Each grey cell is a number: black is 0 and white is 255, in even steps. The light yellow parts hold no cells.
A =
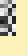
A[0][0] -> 224
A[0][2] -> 113
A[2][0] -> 230
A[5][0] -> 28
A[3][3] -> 230
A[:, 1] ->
[192, 142, 212, 184, 59, 53, 101, 201, 54]
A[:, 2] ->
[113, 219, 40, 62, 218, 219, 73, 49, 234]
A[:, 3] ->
[231, 37, 202, 230, 33, 38, 249, 230, 37]

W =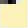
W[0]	96
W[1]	84
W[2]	1

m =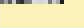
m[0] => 107
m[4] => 66
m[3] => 201
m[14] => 168

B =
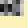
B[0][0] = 180
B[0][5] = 182
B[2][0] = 14
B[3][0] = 176
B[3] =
[176, 116, 174, 116, 59, 184]
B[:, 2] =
[201, 22, 41, 174]
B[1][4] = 120

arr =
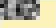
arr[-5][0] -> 115
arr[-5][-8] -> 167
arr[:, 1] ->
[55, 83, 113, 92, 66]
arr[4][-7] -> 157
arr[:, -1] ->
[187, 61, 117, 139, 230]
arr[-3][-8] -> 156
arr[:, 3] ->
[183, 173, 141, 165, 157]
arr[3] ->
[135, 92, 173, 165, 58, 82, 133, 106, 207, 139]
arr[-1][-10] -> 179
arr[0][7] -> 104

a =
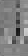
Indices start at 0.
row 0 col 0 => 127
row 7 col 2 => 137
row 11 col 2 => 128
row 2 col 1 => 142
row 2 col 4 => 140
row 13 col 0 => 129
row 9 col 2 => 163
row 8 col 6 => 193
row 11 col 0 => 129
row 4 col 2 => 125
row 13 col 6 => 127
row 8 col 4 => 32
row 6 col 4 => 102
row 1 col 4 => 81
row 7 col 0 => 103
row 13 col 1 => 134
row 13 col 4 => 135
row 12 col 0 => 130
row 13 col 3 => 129
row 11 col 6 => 130
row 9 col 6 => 111
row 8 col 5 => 136
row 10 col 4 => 119
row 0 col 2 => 125
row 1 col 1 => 120
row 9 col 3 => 98
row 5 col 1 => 131
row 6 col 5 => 135
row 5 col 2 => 130

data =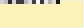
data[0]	209
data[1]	189
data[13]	220
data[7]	222
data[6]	185

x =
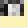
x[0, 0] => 87
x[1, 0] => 73
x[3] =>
[87, 21, 214, 175, 207, 58]
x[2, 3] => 216
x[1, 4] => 208
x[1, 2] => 237
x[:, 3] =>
[72, 186, 216, 175]

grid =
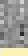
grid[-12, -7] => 126
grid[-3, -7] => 108
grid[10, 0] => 171
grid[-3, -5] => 131
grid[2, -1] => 152
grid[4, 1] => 151
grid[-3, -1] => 147
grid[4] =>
[132, 151, 167, 132, 169, 170, 128]
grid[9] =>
[108, 145, 131, 152, 150, 183, 147]
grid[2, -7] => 151
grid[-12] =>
[126, 133, 175, 168, 154, 207, 144]
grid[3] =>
[184, 120, 154, 147, 132, 171, 147]
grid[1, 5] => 152
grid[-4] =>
[99, 137, 136, 145, 154, 42, 137]
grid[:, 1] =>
[133, 137, 137, 120, 151, 136, 122, 156, 137, 145, 158, 145]
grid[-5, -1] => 157
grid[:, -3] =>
[154, 139, 144, 132, 169, 133, 134, 156, 154, 150, 126, 159]
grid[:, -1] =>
[144, 144, 152, 147, 128, 139, 118, 157, 137, 147, 162, 123]
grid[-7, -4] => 148
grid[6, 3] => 136
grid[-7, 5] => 139
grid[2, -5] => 159

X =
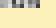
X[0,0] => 174
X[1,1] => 179
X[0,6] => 205
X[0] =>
[174, 180, 203, 68, 208, 134, 205, 114, 146, 108]
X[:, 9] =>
[108, 63]

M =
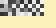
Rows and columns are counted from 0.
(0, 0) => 210
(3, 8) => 53
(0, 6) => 202
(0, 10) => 243
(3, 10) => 66
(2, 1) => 174
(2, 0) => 177
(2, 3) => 72
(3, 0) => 48
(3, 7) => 236
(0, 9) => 59
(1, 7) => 243
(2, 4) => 217
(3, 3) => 75
